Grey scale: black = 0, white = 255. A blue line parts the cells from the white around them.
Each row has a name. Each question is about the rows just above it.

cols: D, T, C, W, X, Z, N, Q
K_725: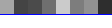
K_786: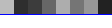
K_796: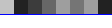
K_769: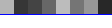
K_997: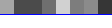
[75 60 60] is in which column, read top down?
C
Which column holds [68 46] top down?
T
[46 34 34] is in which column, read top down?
Q
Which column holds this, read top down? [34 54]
T
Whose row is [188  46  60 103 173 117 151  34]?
K_786

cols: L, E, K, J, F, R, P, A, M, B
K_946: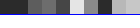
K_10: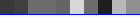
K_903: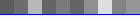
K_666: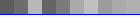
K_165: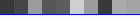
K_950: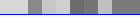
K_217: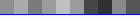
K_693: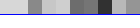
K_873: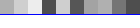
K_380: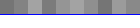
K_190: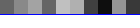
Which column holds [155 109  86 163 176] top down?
R
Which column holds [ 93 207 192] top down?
F
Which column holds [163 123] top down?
B
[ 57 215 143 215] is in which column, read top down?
L
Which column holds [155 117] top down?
P
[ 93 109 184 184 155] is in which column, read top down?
K
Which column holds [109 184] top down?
K

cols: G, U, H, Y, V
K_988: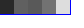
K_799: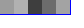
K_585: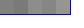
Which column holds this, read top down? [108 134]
Y
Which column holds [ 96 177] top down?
U
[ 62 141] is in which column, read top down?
H

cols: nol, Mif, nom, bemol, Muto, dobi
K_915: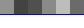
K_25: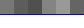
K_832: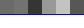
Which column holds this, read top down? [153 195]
Muto
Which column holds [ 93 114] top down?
Mif
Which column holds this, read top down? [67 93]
Mif
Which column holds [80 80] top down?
nom
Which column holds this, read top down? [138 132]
bemol
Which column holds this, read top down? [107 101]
dobi

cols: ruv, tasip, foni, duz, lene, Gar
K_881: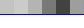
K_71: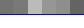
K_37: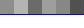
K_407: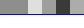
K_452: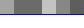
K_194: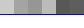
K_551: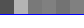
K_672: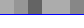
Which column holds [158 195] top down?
duz
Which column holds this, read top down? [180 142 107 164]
tasip

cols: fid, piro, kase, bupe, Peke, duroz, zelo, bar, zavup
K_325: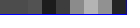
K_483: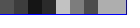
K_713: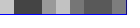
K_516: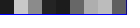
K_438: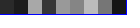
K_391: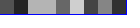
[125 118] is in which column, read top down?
duroz
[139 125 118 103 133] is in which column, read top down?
duroz
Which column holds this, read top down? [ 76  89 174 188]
zelo
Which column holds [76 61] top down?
piro
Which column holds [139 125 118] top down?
duroz
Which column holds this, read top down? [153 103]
Peke

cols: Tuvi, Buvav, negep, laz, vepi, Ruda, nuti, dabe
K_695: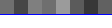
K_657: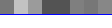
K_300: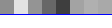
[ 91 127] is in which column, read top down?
Ruda
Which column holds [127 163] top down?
Ruda
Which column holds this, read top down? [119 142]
Tuvi
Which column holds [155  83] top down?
vepi
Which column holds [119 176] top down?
nuti

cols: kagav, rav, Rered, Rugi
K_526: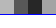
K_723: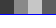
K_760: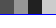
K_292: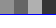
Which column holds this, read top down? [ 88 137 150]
rav
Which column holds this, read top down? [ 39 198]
Rered
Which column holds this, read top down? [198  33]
Rered
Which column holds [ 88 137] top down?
rav
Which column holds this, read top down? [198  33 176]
Rered

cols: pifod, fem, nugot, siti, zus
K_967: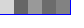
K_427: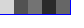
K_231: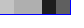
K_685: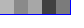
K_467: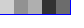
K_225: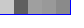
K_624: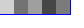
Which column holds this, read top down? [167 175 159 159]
nugot
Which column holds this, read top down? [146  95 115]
fem
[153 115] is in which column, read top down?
nugot
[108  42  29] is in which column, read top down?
siti
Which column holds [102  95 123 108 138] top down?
zus
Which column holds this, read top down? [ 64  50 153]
siti

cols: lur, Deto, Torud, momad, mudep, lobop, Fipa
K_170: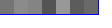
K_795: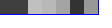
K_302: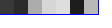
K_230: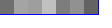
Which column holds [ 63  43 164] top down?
Deto
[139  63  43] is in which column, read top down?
Deto

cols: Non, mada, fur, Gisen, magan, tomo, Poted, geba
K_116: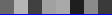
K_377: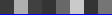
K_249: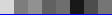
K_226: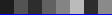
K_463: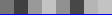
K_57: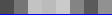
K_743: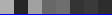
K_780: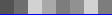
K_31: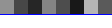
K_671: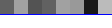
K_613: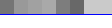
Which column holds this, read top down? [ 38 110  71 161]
mada
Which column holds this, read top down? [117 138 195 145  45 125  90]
geba
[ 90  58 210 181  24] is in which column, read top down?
Poted
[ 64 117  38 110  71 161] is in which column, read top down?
mada
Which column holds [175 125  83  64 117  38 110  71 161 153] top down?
mada
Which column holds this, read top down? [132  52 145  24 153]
tomo
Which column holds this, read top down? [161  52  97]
Gisen

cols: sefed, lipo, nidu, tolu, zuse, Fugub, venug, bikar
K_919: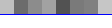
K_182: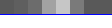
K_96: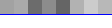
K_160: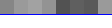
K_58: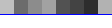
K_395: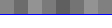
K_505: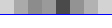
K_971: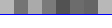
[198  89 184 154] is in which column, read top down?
bikar
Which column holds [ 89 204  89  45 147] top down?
venug
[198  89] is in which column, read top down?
bikar
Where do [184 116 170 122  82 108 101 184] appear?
K_971

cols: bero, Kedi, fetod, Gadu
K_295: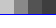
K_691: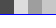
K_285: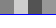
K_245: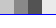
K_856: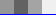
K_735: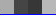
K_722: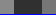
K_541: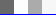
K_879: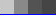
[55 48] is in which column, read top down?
fetod
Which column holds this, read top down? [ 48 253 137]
Kedi
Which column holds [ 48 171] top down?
fetod
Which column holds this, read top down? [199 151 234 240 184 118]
Gadu
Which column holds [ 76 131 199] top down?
bero
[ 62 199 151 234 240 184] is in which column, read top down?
Gadu

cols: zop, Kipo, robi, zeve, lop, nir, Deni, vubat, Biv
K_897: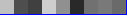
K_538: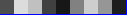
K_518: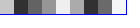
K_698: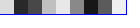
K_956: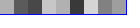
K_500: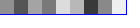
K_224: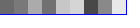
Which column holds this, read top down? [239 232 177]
lop
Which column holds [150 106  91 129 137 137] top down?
vubat
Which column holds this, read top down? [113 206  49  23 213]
Deni
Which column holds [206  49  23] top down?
Deni
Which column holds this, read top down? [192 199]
zeve
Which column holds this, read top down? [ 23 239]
lop

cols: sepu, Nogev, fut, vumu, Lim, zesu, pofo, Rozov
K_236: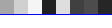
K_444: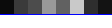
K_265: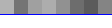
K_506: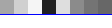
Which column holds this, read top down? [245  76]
fut
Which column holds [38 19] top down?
Rozov
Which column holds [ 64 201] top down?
zesu
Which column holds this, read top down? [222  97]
Lim
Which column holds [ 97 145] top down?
Lim

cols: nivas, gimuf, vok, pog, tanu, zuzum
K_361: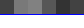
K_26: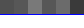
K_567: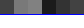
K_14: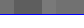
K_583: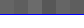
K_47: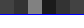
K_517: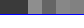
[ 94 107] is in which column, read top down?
vok
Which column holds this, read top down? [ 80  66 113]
nivas

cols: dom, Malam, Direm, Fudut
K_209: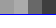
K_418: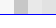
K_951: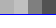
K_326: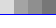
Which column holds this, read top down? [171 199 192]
Malam
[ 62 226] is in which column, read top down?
Fudut
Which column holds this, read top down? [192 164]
Malam
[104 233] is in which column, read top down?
Direm

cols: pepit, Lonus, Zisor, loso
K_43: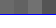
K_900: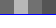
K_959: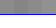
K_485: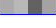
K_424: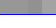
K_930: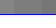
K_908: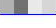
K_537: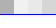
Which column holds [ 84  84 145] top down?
loso
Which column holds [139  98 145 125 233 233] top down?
Zisor
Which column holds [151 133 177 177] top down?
pepit

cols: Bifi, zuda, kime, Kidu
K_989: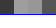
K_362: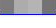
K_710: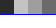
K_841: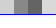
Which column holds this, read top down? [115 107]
Kidu
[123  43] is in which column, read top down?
Bifi

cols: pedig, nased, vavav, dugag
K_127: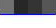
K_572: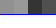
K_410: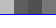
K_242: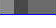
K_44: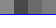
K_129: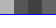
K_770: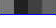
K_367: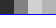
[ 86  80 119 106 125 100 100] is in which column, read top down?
dugag
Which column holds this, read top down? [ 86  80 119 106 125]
dugag

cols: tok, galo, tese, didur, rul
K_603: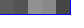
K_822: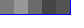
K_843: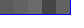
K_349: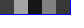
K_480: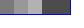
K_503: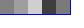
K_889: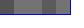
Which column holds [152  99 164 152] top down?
galo
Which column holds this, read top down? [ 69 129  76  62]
didur
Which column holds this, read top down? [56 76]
rul
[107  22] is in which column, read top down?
tese
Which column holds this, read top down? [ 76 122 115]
rul

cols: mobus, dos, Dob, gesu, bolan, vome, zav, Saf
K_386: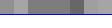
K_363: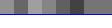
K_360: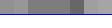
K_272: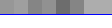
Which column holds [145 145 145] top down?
mobus
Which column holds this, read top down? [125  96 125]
bolan

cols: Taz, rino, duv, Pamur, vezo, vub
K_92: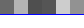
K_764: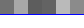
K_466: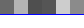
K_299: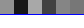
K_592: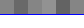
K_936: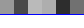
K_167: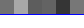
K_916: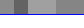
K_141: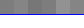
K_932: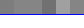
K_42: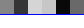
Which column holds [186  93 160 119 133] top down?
duv
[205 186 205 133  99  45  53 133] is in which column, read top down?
vezo
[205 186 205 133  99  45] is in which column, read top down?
vezo
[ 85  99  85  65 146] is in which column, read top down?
Pamur
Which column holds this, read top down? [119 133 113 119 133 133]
vub

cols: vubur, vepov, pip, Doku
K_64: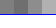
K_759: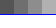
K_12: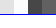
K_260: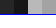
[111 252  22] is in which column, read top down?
vepov
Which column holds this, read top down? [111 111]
vepov

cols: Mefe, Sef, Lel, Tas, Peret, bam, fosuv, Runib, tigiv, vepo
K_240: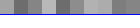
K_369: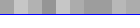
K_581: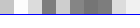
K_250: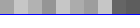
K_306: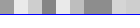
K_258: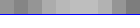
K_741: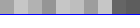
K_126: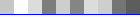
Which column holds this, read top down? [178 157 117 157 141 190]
fosuv
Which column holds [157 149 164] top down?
Mefe
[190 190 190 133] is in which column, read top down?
bam

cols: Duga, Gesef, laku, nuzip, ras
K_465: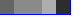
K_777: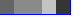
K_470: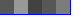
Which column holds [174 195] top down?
nuzip
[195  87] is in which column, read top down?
nuzip
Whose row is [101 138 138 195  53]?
K_777
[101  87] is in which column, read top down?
Duga
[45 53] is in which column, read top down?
ras
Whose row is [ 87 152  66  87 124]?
K_470

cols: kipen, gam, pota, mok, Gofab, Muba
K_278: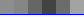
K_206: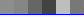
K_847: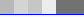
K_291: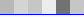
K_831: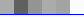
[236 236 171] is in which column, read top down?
mok
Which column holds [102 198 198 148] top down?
pota
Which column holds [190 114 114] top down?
Gofab
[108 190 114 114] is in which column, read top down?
Gofab

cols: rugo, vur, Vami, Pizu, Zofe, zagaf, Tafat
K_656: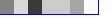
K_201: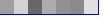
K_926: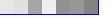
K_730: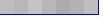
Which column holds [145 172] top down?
Zofe
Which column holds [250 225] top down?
Tafat
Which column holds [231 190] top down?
rugo

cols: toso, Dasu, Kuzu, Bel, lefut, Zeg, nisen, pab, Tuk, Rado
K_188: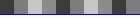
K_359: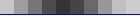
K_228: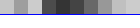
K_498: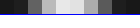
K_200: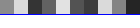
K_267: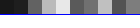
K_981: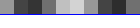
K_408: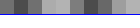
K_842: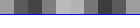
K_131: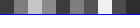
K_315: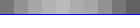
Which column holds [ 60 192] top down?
Tuk
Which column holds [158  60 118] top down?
toso
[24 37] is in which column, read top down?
Rado

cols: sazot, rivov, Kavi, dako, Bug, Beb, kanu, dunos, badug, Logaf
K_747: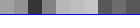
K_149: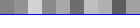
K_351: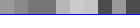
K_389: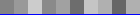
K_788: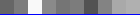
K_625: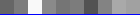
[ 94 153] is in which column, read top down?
badug
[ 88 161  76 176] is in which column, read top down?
Logaf
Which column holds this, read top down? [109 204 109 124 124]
Beb
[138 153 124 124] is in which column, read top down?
rivov
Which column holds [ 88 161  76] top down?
Logaf
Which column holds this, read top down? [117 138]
dako
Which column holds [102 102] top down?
sazot

